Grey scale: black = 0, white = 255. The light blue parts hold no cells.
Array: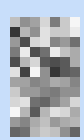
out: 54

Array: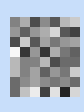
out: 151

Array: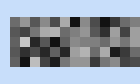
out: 87

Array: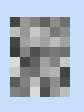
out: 188

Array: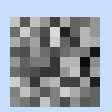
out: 108
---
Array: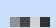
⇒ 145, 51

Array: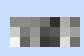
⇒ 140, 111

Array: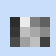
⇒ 44, 63

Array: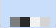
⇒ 125, 211

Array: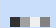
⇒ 50, 130

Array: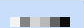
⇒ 243, 14
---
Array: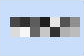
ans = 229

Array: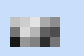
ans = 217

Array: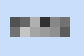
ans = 176

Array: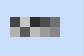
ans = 186

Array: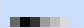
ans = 189

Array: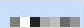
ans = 189
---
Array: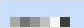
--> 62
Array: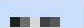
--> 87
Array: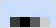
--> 206
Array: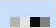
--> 129
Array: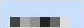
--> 222
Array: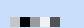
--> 84
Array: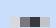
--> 195
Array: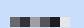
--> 230
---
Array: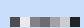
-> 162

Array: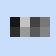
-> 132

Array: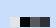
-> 49

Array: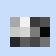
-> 199

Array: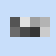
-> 179

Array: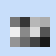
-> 183
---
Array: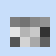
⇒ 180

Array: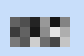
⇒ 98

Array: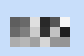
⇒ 127

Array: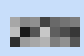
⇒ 24

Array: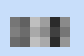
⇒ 108

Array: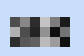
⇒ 77
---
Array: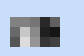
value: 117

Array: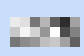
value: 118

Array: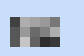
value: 163

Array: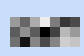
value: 172

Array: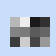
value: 26

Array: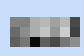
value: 173

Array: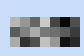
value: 101

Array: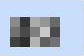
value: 170

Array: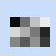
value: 194

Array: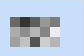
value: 93
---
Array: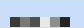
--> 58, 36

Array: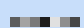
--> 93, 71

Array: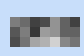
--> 125, 116

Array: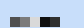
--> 80, 48

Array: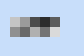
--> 197, 218

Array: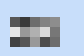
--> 87, 109
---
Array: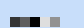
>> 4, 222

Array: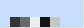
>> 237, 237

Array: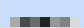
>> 34, 218

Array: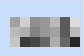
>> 151, 219

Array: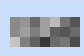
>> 159, 196

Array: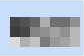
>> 144, 218

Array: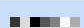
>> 87, 247

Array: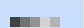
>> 148, 211

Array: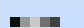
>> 201, 201

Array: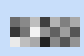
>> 147, 243
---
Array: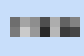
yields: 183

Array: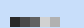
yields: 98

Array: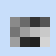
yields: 42

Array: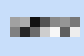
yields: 247

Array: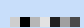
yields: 32

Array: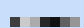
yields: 17
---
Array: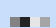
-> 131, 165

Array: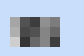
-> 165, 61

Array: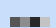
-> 86, 195

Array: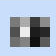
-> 122, 91

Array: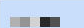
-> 177, 81

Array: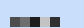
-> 77, 49

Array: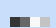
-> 53, 195

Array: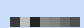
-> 59, 80

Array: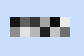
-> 21, 109
